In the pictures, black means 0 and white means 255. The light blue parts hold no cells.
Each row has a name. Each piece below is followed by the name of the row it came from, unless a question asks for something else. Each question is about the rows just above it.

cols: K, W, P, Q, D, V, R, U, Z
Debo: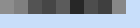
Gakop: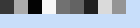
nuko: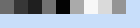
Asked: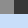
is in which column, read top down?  K
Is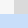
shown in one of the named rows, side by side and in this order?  yes
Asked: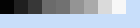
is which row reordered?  nuko
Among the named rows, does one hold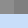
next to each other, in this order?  yes
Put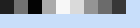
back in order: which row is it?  nuko
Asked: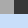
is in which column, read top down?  W

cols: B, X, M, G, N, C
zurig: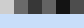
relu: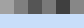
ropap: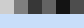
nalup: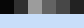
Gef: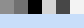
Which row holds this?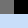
Gef
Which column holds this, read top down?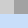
B

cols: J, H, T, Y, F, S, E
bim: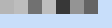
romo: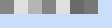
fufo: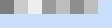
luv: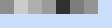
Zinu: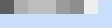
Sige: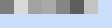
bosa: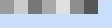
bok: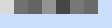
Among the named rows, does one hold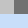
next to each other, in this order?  no
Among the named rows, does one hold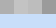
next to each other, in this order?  no
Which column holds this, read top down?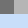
T
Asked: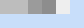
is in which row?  Zinu
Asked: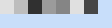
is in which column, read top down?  F

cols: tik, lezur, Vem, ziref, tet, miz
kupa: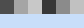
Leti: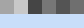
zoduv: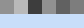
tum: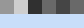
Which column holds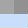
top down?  tik
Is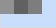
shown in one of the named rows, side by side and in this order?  yes
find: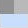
zoduv
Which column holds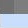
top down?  miz

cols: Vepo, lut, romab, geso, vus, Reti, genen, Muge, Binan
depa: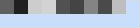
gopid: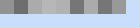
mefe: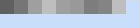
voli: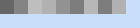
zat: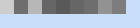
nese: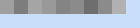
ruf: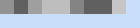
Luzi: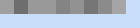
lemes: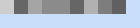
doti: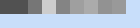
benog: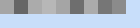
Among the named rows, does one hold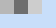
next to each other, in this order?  no
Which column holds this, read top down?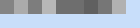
genen
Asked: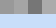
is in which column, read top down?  romab
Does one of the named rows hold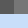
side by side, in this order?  no

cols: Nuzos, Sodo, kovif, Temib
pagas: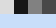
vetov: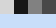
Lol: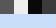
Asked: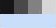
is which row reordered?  vetov
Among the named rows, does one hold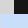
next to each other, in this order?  yes
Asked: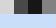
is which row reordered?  vetov
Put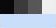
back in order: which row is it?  Lol
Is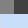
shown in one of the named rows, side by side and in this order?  no
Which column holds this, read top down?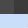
Temib

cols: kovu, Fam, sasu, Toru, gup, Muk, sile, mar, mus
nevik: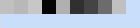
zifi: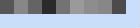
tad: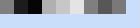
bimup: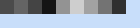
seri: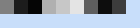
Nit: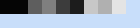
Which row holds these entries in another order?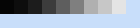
seri
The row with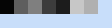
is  Nit
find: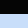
Nit
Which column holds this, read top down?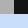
Toru
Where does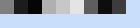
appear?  seri
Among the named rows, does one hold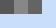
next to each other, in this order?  yes
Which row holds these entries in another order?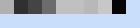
nevik

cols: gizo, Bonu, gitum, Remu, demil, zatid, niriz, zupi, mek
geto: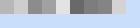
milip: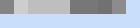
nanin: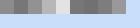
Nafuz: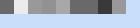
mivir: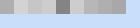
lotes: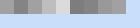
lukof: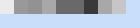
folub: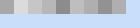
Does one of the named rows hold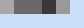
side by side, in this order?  yes
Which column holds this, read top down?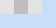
demil
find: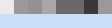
Nafuz
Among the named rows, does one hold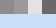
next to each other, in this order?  no

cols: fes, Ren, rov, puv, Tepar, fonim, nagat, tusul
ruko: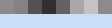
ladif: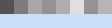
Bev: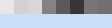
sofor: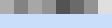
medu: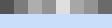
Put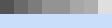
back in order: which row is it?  medu
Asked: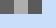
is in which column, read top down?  Tepar
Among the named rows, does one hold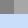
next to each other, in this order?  yes
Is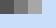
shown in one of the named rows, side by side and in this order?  yes
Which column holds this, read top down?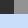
puv
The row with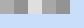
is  medu

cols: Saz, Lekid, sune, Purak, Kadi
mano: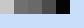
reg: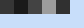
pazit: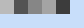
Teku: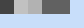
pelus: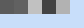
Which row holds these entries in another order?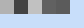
pelus
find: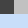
Teku
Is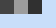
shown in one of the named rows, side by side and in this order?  yes
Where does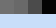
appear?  mano

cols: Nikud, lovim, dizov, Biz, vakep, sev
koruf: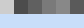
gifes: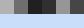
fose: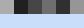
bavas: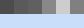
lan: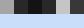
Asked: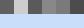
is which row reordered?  koruf
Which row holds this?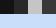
lan
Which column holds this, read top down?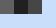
dizov
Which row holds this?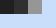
gifes
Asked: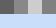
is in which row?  bavas
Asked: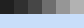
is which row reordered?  gifes
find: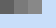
koruf

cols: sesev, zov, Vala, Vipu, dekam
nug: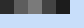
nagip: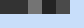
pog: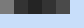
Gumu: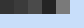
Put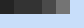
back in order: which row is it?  nagip
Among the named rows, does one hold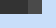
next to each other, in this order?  no
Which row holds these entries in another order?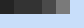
pog
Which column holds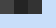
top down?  Vipu

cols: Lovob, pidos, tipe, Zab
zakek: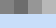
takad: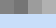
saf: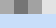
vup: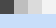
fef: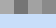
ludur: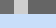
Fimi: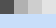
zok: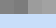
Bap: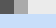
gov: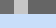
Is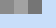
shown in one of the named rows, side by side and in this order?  no
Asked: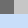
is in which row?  gov
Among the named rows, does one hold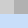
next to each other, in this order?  no
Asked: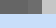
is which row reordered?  gov
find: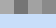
fef
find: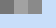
fef

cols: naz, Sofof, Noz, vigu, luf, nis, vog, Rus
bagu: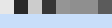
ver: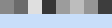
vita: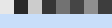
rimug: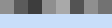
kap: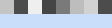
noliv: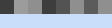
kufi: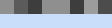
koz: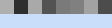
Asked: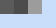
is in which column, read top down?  Sofof
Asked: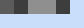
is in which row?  kufi
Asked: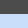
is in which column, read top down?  Rus
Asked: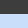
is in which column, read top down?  Rus
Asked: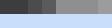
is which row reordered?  kufi

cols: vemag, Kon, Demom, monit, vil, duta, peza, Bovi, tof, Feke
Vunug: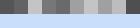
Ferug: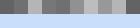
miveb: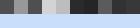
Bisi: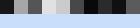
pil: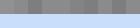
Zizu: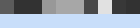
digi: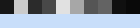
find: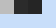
miveb
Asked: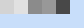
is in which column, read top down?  monit
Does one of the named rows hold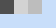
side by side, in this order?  yes
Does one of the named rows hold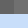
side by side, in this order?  yes
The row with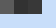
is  miveb
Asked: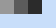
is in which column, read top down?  Bovi
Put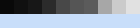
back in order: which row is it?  Bisi

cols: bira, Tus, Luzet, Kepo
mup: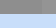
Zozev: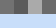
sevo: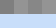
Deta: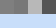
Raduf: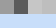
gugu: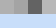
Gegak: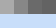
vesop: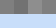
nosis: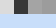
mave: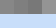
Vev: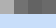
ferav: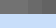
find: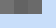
Vev
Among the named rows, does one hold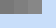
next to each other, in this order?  no

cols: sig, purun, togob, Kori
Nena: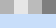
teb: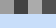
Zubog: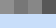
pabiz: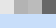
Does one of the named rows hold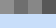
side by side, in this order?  no
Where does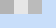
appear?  Nena
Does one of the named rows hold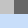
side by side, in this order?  no
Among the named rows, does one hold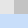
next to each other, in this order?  no
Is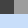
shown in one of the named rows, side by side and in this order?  no
